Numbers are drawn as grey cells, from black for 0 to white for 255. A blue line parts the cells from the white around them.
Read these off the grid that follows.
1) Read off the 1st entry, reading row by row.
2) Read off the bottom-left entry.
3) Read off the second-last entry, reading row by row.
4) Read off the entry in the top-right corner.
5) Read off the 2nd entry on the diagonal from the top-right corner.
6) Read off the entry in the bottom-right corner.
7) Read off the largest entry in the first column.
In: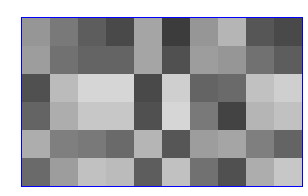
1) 150
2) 106
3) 173
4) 73
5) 113
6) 199
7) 173

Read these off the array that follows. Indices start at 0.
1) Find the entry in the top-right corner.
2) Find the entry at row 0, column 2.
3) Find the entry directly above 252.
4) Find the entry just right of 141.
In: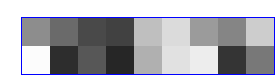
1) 205
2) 73
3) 141
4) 106

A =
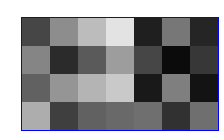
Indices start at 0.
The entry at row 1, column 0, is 133
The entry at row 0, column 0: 70
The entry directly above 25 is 70
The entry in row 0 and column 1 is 141
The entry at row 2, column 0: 97
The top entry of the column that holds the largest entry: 227
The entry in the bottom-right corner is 111

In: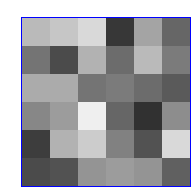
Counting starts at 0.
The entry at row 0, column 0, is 186
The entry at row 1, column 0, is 116
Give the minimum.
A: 49
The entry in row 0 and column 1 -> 198
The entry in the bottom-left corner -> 75
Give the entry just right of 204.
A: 129
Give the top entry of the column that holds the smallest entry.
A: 164
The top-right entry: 102
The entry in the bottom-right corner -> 96
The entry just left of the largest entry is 156
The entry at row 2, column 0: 171

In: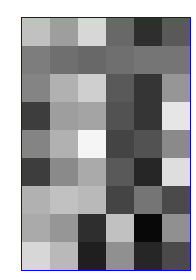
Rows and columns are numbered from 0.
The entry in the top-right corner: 89
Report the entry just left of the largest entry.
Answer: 177
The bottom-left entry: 215
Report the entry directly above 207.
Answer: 104
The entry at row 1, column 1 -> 111
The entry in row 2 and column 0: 132
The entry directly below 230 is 138
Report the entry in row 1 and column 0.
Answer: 125
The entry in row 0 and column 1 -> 158
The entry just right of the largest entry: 68
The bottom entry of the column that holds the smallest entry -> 38
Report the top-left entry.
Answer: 193
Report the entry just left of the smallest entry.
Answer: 193
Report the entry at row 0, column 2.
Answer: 215
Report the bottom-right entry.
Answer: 74

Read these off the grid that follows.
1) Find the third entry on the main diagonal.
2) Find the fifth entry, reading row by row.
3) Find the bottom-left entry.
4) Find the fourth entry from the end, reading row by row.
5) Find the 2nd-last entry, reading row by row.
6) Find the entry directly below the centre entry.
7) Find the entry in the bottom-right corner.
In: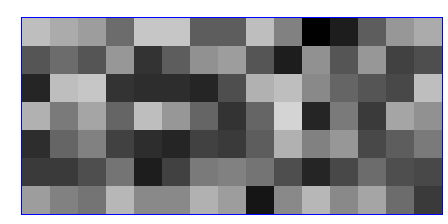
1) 198
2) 198
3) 157
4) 137
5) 108
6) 58
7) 58

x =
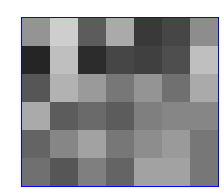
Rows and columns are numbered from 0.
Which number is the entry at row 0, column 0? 148
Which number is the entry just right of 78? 191
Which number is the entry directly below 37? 86
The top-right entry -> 141
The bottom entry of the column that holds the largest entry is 86
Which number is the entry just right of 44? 70
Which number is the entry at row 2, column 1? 178
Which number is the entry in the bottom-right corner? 119
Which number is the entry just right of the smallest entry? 191
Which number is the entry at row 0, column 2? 92

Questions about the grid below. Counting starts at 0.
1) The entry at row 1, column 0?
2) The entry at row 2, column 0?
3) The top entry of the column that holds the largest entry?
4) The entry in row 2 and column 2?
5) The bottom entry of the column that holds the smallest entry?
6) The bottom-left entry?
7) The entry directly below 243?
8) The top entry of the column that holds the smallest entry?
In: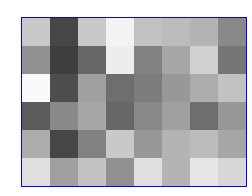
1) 144
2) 250
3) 201
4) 160
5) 160
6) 223
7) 237
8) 70

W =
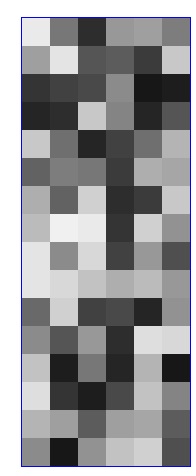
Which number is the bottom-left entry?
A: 139
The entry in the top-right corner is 125
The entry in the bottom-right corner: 79
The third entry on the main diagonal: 73
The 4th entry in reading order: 152
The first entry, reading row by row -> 234
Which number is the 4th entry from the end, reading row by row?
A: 146
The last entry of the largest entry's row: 146
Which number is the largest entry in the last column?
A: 216
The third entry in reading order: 45
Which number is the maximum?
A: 240
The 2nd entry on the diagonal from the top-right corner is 59
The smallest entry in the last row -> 23
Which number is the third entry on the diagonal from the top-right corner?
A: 139
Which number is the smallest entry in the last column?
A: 23
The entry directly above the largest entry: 98
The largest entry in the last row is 208
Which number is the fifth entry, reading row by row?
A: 159
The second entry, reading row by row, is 119

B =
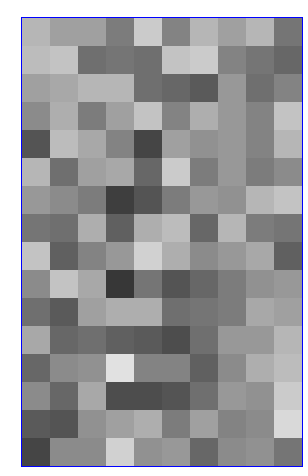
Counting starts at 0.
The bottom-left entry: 69
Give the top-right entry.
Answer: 117
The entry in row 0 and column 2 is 160
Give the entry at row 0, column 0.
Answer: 182
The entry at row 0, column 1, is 160
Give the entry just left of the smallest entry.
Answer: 168
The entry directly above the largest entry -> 96
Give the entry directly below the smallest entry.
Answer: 174
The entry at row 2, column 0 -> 160
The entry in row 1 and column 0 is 188
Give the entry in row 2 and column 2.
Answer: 182
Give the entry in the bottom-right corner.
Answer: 117
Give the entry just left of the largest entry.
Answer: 145
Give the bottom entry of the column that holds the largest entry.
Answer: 209
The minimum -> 55
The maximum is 225
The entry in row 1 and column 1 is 195
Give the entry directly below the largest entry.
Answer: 77

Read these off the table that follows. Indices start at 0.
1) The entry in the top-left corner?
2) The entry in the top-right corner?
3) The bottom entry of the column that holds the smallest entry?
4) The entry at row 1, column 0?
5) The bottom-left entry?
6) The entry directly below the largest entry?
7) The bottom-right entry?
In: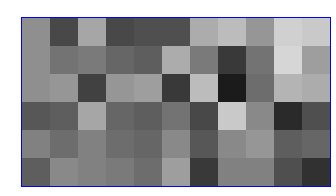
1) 143
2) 201
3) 129
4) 143
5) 94
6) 180
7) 49

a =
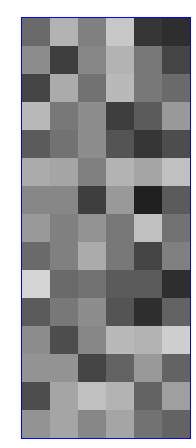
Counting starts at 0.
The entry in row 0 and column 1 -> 179
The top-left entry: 106
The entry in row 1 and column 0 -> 141
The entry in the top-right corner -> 46
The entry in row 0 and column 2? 128
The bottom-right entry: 99
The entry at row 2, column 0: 69
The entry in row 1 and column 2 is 135
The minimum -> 32
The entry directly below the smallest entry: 192
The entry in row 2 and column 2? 114
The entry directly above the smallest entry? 165
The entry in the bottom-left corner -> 147

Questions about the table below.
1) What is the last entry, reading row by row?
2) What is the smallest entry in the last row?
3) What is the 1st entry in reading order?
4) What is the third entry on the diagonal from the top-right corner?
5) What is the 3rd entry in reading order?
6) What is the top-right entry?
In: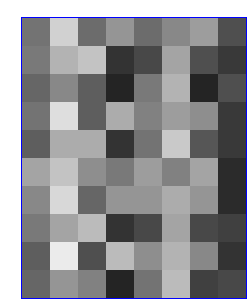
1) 72
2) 36
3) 115
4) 179
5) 108
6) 79

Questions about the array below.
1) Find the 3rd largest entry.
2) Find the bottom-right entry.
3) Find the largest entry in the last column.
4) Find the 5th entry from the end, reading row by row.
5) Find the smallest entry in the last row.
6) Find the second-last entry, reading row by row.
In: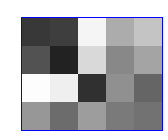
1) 239
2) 114
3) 196
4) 151
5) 108
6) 122
